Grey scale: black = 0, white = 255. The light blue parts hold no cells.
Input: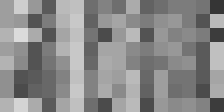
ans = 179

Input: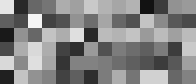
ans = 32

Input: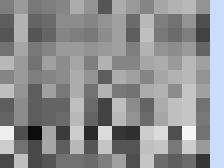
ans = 72

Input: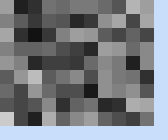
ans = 203

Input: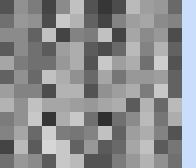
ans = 112

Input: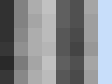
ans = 55
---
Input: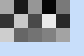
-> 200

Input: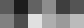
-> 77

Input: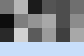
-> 126

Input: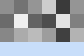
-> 239

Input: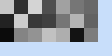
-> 205

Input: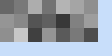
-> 136

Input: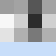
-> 208
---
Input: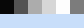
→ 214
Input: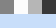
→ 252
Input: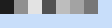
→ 189
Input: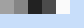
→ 34
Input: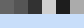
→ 207
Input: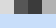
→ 86
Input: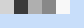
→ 175
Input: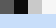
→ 11
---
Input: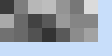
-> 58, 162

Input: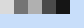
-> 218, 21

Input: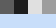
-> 93, 157

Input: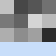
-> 194, 43

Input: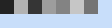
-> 35, 116

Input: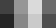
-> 65, 78

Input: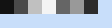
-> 18, 44
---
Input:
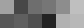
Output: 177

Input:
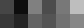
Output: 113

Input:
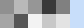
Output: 200

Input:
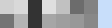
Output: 152

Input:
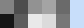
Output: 219

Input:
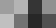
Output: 39

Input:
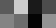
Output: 4

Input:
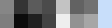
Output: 146
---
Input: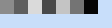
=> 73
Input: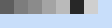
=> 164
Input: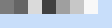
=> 64
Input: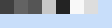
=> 199
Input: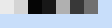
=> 23
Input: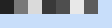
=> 57
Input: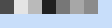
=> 32
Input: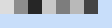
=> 199
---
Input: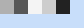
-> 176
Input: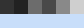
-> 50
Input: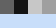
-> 98
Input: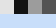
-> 227
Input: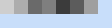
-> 206
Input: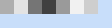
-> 174
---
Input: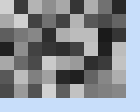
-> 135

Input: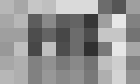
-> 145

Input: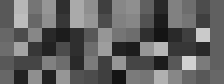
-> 103

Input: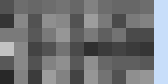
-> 150

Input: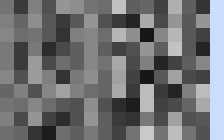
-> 81

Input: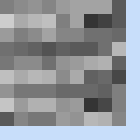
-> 133
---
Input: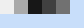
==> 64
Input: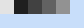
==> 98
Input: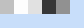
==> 55
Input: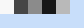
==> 23
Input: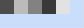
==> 57
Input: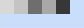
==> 168
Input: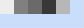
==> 56
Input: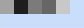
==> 102
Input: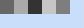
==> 198
